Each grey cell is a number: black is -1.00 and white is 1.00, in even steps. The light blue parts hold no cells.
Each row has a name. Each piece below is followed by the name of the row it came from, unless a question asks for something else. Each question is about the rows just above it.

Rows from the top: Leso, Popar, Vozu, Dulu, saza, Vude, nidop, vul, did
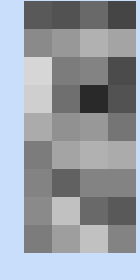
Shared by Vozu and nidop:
[0.03]
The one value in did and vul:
[0.51]
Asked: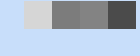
Vozu
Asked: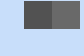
Leso
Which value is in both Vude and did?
[-0.03]

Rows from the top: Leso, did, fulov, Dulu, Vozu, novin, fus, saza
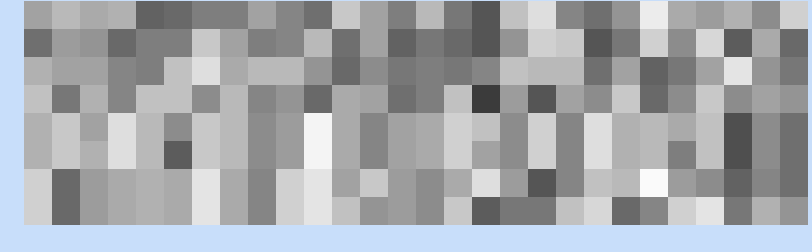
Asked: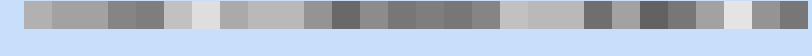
fulov
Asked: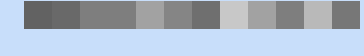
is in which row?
Leso
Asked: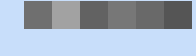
did
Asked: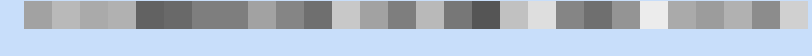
Leso
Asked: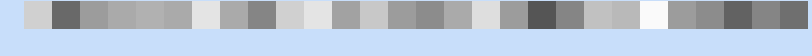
fus

